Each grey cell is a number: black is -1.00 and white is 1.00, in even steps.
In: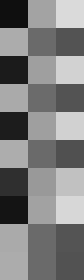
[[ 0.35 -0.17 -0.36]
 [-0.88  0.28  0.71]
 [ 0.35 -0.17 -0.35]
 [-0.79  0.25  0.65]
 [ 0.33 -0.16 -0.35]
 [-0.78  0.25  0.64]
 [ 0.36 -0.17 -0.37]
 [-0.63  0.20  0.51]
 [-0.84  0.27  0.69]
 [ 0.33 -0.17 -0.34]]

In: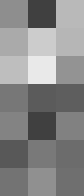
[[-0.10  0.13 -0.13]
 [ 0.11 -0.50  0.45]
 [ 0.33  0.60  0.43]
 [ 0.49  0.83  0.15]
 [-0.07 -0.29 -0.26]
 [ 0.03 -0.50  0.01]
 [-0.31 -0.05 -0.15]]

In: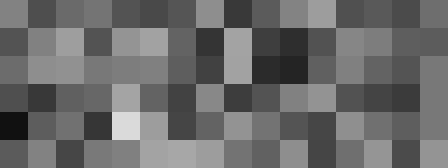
[[-0.29  0.02 -0.45 -0.05  0.00  0.28  0.31  0.23 -0.10 -0.24  0.11 -0.46
  -0.13  0.17 -0.41  0.16]
 [ 0.02 -0.39 -0.17 -0.09 -0.35 -0.43 -0.33  0.11 -0.55 -0.29  0.03  0.23
  -0.37 -0.30 -0.41 -0.14]
 [-0.35  0.01  0.24 -0.35  0.16  0.27 -0.22 -0.59  0.28 -0.51 -0.64 -0.36
   0.05 -0.02 -0.26 -0.28]
 [-0.15  0.11  0.14 -0.06 -0.02  0.00 -0.26 -0.49  0.27 -0.66 -0.72 -0.25
   0.00 -0.22 -0.34 -0.06]
 [-0.38 -0.56 -0.25 -0.19  0.29 -0.22 -0.48  0.07 -0.52 -0.35  0.01  0.15
  -0.36 -0.47 -0.54 -0.06]
 [-0.87 -0.27 -0.11 -0.58  0.71  0.23 -0.46 -0.22  0.15 -0.10 -0.34 -0.45
   0.12 -0.12 -0.26 -0.06]]

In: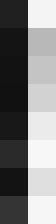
[[-0.59  0.93]
 [-0.75  0.91]
 [-0.84  0.44]
 [-0.86  0.54]
 [-0.87  0.65]
 [-0.81  0.84]
 [-0.67  0.94]
 [-0.85  0.75]]

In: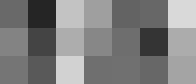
[[-0.08 -0.30  0.65 -0.13 -0.12 -0.19  0.29]
 [-0.18 -0.71  0.53  0.25 -0.22 -0.19  0.70]
 [ 0.03 -0.47  0.36  0.06 -0.14 -0.59  0.35]]

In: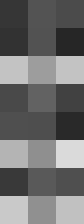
[[ 0.58  0.13  0.51]
 [-0.58 -0.35 -0.41]
 [-0.61 -0.36 -0.70]
 [ 0.53  0.23  0.53]
 [-0.43 -0.23 -0.49]
 [-0.38 -0.39 -0.68]
 [ 0.41  0.12  0.71]
 [-0.55 -0.30 -0.38]]

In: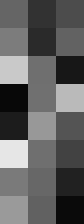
[[ 0.21 -0.24 -0.92]
 [-0.21 -0.61 -0.40]
 [-0.03 -0.67 -0.23]
 [ 0.58 -0.13 -0.82]
 [-0.94 -0.12  0.46]
 [-0.78  0.19 -0.34]
 [ 0.80 -0.13 -0.48]
 [-0.04 -0.19 -0.74]]

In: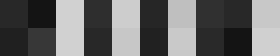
[[-0.75 -0.57  0.64 -0.69  0.56 -0.74  0.58 -0.68 -0.84  0.63]
 [-0.69 -0.84  0.64 -0.64  0.61 -0.70  0.50 -0.62 -0.69  0.57]]

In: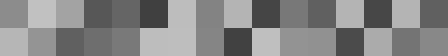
[[ 0.43  0.16 -0.25 -0.14 -0.05  0.48  0.49  0.04 -0.49  0.50  0.15  0.14
  -0.41  0.34 -0.09  0.07]
 [ 0.10  0.51  0.28 -0.32 -0.21 -0.50  0.48  0.03  0.41 -0.46 -0.06 -0.25
   0.41 -0.44  0.41 -0.25]]
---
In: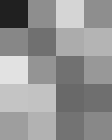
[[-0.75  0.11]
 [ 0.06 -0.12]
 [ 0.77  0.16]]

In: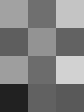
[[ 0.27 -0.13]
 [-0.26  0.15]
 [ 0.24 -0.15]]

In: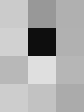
[[ 0.59  0.19]
 [ 0.64 -0.89]
 [ 0.44  0.75]]

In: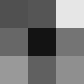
[[-0.37 -0.33]
 [-0.19 -0.85]
 [ 0.20 -0.25]]

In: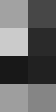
[[ 0.27 -0.44]
 [ 0.59 -0.67]
 [-0.81 -0.74]]

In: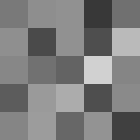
[[-0.05  0.11]
 [ 0.12 -0.42]
 [ 0.06 -0.11]]

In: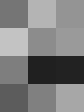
[[-0.08  0.41]
 [ 0.53  0.10]
 [-0.01 -0.75]]

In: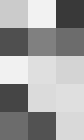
[[ 0.59  0.90]
 [-0.38  0.00]
 [ 0.89  0.75]]
